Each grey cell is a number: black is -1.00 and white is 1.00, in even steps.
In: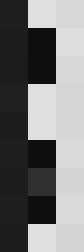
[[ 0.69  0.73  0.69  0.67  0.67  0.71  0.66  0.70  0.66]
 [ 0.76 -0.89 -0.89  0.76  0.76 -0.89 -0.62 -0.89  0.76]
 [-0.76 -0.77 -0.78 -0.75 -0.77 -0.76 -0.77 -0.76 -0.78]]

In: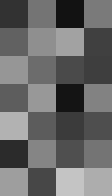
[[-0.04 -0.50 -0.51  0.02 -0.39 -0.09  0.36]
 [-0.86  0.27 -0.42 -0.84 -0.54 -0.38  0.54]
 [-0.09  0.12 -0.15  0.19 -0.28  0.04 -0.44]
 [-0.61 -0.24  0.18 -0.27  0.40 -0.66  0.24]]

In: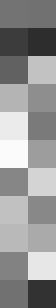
[[-0.11 -0.65  0.52  0.11 -0.04  0.23  0.66  0.07  0.33  0.81 -0.61]
 [-0.10 -0.53 -0.24  0.41  0.84  0.97  0.05  0.51  0.45  0.02 -0.11]]

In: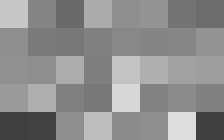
[[-0.15  0.16  0.23  0.01 -0.50]
 [-0.09  0.05  0.26  0.09  0.73]
 [ 0.16  0.04  0.37  0.02  0.12]
 [ 0.11  0.07  0.53  0.69  0.09]
 [ 0.34  0.01 -0.01 -0.06  0.49]
 [-0.18 -0.06  0.35  0.00  0.11]
 [ 0.04 -0.05  0.11  0.37 -0.48]
 [ 0.55  0.11  0.14  0.21 -0.50]]

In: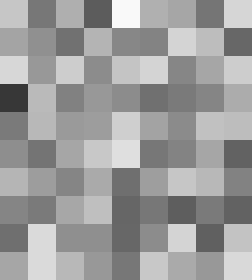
[[ 0.68 -0.19  0.61  0.35  0.48 -0.23  0.02 -0.23  0.53  0.70]
 [-0.08  0.48  0.30  0.04  0.51  0.30  0.44 -0.04 -0.25  0.19]
 [ 0.30  0.66  0.05 -0.04  0.09  0.03  0.55 -0.26  0.66  0.33]
 [ 0.38  0.03  0.66 -0.12  0.28 -0.07  0.24 -0.07  0.10  0.57]
 [ 0.95  0.06  0.54  0.10  0.62  0.75 -0.13 -0.20 -0.19 -0.07]
 [-0.28  0.41  0.10  0.19  0.23  0.57  0.33  0.50  0.12  0.19]
 [ 0.37 -0.11  0.61  0.01  0.21  0.30  0.04  0.31  0.12  0.44]
 [-0.07  0.13  0.19  0.46  0.44 -0.09  0.23 -0.04  0.71  0.71]
 [ 0.55  0.29  0.69 -0.57 -0.04  0.11  0.42  0.04 -0.13  0.30]]

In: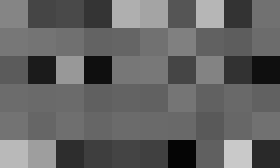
[[-0.11 -0.15 -0.88 -0.24 -0.11 -0.68]
 [-0.60 -0.27 -0.61 -0.18 -0.19  0.58]
 [ 0.43 -0.24  0.03 -0.24 -0.30 -0.25]
 [-0.33  0.00 -0.46 -0.08 -0.18 -0.96]
 [ 0.29 -0.11 -0.06 -0.24 -0.17 -0.50]
 [ 0.37 -0.21 -0.07 -0.22 -0.16 -0.47]
 [-0.59 -0.22 -0.88 -0.25 -0.20 -0.51]
 [-0.43 -0.12  0.19 -0.16 -0.13 -0.65]
 [-0.46 -0.09 -0.79 -0.17 -0.20  0.24]
 [ 0.04 -0.07 -0.29 -0.15 -0.10  0.45]]

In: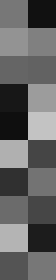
[[-0.87  0.00 -0.23  0.22  0.53 -0.46 -0.10 -0.45 -0.78 -0.07]
 [-0.07  0.15 -0.21 -0.82 -0.88  0.38 -0.62 -0.16  0.41 -0.34]]

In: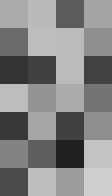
[[ 0.29  0.12 -0.48 -0.09  0.11  0.53  0.62]
 [-0.29  0.47  0.47  0.34 -0.50 -0.74  0.22]
 [ 0.46  0.48 -0.50  0.16  0.30 -0.26  0.49]
 [ 0.34 -0.16 -0.59  0.48 -0.57  0.03 -0.41]]
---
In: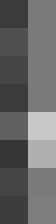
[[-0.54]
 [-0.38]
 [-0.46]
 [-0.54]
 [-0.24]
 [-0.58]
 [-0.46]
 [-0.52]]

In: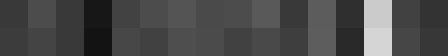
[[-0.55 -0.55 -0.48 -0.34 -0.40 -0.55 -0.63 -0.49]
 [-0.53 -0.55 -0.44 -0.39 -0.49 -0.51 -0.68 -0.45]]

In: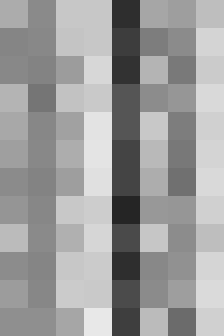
[[ 0.35  0.56 -0.64  0.24]
 [ 0.04  0.54 -0.52  0.09]
 [ 0.07  0.22 -0.61 -0.05]
 [ 0.41  0.52 -0.33  0.18]
 [ 0.32  0.26 -0.33 -0.02]
 [ 0.25  0.36 -0.47 -0.06]
 [ 0.09  0.24 -0.47 -0.12]
 [ 0.17  0.57 -0.71  0.18]
 [ 0.47  0.38 -0.42  0.10]
 [ 0.10  0.56 -0.64  0.14]
 [ 0.22  0.59 -0.41  0.24]
 [ 0.12  0.30 -0.51 -0.16]]

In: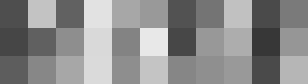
[[-0.39 -0.24  0.31 -0.36  0.51 -0.04]
 [-0.45  0.11  0.03 -0.44  0.36  0.18]
 [-0.27  0.31  0.11  0.05  0.20  0.43]]

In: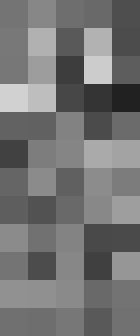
[[-0.09 -0.14 -0.39]
 [-0.06 -0.30 -0.40]
 [-0.07 -0.52 -0.27]
 [ 0.64 -0.44 -0.74]
 [-0.23  0.02 -0.16]
 [-0.49  0.04  0.28]
 [-0.21 -0.25 -0.03]
 [-0.26 -0.18  0.24]
 [ 0.09  0.03 -0.42]
 [-0.09  0.06  0.18]
 [ 0.14  0.08 -0.10]
 [-0.12 -0.07 -0.11]]

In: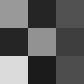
[[ 0.20 -0.37]
 [-0.71 -0.52]
 [ 0.71 -0.39]]

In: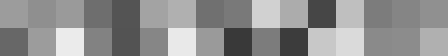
[[ 0.22  0.21 -0.34  0.38 -0.05  0.35  0.50  0.04]
 [-0.19  0.84 -0.35  0.83 -0.55 -0.53  0.71  0.10]]

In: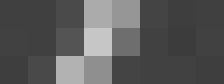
[[-0.50 -0.42  0.18 -0.51]
 [-0.49 -0.34 -0.14 -0.53]
 [-0.51  0.40 -0.47 -0.49]]

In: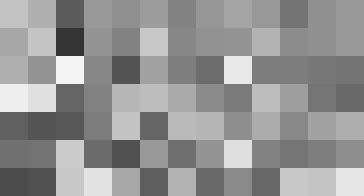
[[ 0.52 -0.28  0.12  0.01  0.29 -0.09  0.19]
 [ 0.31 -0.59  0.02  0.06  0.15  0.10  0.19]
 [ 0.37  0.91 -0.35 -0.01  0.82 -0.02 -0.09]
 [ 0.87 -0.21  0.43  0.33 -0.04  0.24 -0.18]
 [-0.25 -0.32  0.53  0.46  0.11  0.07  0.36]
 [-0.12  0.59 -0.37 -0.13  0.75 -0.08  0.11]
 [-0.41  0.57  0.32  0.40  0.08  0.57  0.80]]
